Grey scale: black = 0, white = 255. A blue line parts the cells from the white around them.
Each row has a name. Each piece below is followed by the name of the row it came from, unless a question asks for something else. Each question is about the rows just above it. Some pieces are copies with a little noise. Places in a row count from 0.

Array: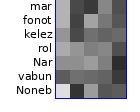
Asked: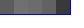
vabun
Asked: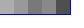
rol
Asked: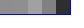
Nar
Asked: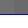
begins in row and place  vabun, 1
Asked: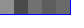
kelez

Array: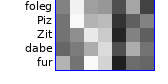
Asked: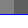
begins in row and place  Zit, 5
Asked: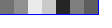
Zit
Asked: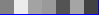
foleg
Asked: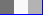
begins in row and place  Piz, 0

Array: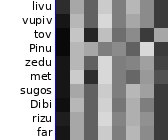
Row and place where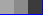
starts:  vupiv, 5
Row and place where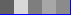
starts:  vupiv, 2
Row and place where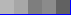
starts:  Pinu, 1
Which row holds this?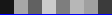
sugos
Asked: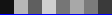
Dibi

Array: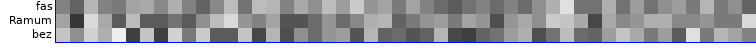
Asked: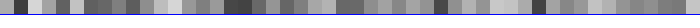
Ramum
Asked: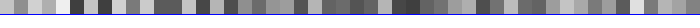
bez

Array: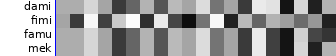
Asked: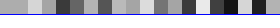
mek
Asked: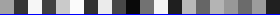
fimi
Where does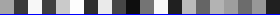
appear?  fimi
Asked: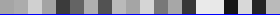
dami
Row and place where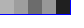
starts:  fimi, 15

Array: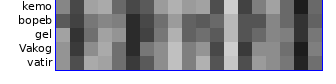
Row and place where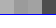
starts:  kemo, 8
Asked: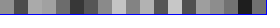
vatir
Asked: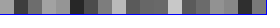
gel

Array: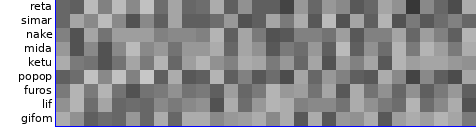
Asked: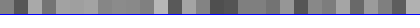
nake
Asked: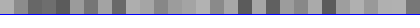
gifom

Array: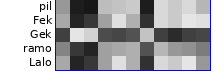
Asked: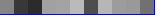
ramo
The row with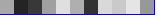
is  Lalo

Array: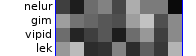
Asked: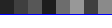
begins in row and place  vipid, 1
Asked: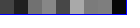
nelur
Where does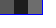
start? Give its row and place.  vipid, 3
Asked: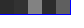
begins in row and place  lek, 2
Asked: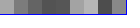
gim
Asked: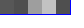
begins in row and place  gim, 3

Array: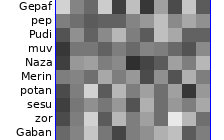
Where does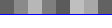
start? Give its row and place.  Pudi, 2
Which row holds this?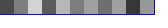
potan
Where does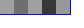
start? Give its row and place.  potan, 6

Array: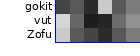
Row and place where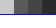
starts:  Zofu, 0
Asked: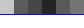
Zofu

